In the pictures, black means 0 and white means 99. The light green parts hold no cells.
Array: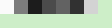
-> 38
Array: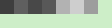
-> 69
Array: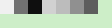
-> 73
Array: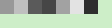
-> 63
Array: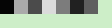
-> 48
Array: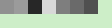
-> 49
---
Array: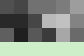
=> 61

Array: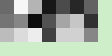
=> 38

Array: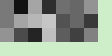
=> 57

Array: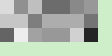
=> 59

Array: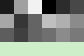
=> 28

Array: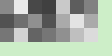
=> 50

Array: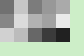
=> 66

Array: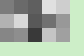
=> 80

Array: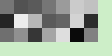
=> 75
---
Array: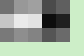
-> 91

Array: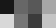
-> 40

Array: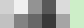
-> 93

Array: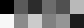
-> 35

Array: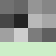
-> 14

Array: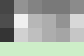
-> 93

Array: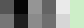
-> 2

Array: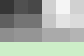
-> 45
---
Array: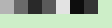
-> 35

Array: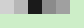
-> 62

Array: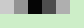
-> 57

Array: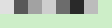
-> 63

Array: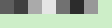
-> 44

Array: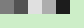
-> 48

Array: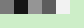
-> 47

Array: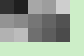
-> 46

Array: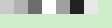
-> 69

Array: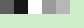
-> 60
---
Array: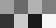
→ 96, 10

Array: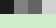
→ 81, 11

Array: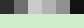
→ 79, 7

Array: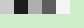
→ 95, 11

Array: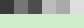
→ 86, 22

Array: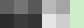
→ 89, 17
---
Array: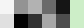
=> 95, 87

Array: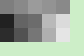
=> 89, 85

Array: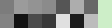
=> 87, 73

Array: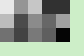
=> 90, 77

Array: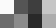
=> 97, 77

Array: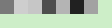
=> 80, 77

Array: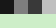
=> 74, 49
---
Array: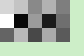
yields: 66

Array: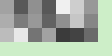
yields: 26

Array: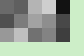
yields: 51

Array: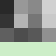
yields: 34

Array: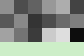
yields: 86

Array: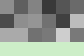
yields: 80
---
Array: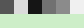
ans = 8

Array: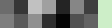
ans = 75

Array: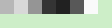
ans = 58

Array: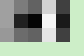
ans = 38

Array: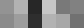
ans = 15

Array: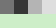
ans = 70

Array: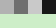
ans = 78

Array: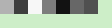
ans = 96

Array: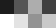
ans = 67
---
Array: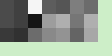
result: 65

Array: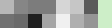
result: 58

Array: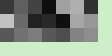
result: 55

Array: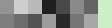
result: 65

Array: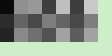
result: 63

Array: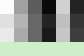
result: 24

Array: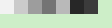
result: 23
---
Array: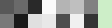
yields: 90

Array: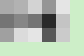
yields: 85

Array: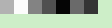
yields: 31

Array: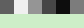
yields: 58

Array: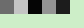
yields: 76

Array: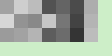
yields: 36
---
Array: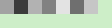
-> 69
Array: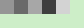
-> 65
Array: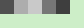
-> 78
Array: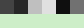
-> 74
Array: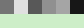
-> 34
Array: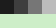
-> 46
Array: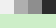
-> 55
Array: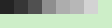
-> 31
